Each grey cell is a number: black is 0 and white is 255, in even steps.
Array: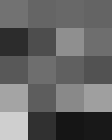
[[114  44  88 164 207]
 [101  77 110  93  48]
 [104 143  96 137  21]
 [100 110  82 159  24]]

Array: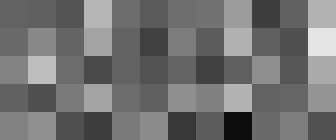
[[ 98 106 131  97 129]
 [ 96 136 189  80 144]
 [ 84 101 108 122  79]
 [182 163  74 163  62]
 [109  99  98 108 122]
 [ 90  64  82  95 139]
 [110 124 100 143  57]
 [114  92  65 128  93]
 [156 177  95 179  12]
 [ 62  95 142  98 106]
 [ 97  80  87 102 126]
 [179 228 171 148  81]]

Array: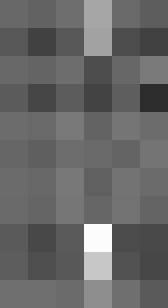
[[104  87 104  91 108 102 107 106  90  93 111]
 [ 98  65 100  70 105  95 104 101  72  78 111]
 [110  87 109  92 121 109 120 118  90  88 107]
 [166 162  77  67  99 105  96 102 252 199 142]
 [105  77 103  94 117 100 115 114  76  82 111]
 [ 93  65 122  45 108 116 107 100  73  71  90]]

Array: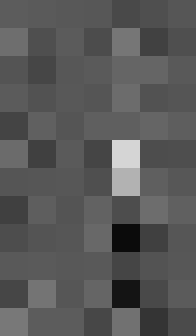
[[ 92 110  84  91  68 107  85  64  77  89  70 120]
 [ 90  79  70  82  96  64  86  94  84  90 116  92]
 [ 88  91  87  88  85  90  87  84  86  88  86  92]
 [ 87  76  90  85  95  69  79  98 104  89 101  71]
 [ 73 118 101 108  95 213 178  77  11  69  20 113]
 [ 79  65 101  82 101  77  95 109  64  83  73  52]
 [ 86  79  89  85  94  78  87  96  86  87  91  75]]

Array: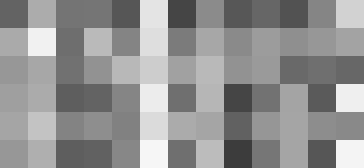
[[ 99 170 151 159 165 151]
 [172 241 167 171 195 175]
 [116 110 113  94 131  94]
 [117 186 146  99 142  97]
 [ 86 132 184 133 129 135]
 [228 222 205 236 219 246]
 [ 69 123 161 111 171 111]
 [139 167 185 182 165 188]
 [ 87 138 146  69  97  60]
 [102 156 154 114 150 118]
 [ 82 143 105 164 165 165]
 [133 151 111  90 141  86]
 [210 163 103 239 137 244]]

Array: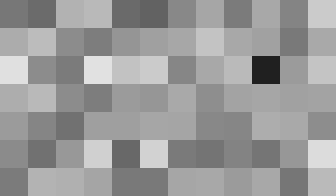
[[119 172 224 173 155 139 123]
 [107 188 140 185 133 113 179]
 [178 140 123 140 113 152 176]
 [185 125 225 125 159 208 165]
 [106 149 194 155 159 104 121]
 [ 98 160 203 150 166 210 121]
 [136 167 134 169 165 122 166]
 [166 195 168 142 136 116 168]
 [123 168 186 163 134 131 155]
 [168 161  32 166 173 117 168]
 [132 121 155 161 169 151 118]
 [203 169 196 163 141 220 186]]

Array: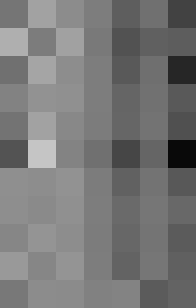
[[117 175 112 130 115  83 143 142 134 153 120]
 [162 124 165 146 162 197 141 138 148 134 140]
 [140 161 141 144 136 131 146 144 141 148 139]
 [125 121 125 125 124 112 124 125 124 125 129]
 [ 94  82  89 101 102  70  97 106 103  99 131]
 [112  96 111 113 115 101 115 118 116 118  91]
 [ 66  93  38  89  80   9  88 104  91  96  99]]

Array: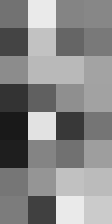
[[114  68 140  51  25  30 118 124]
 [234 194 185  96 226 132 149  64]
 [132 101 185 143  56 113 193 234]
 [135 121 163 162 117 158 187 203]]

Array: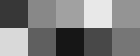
[[ 55 217]
 [136  95]
 [161  22]
 [232  72]
 [148 118]]
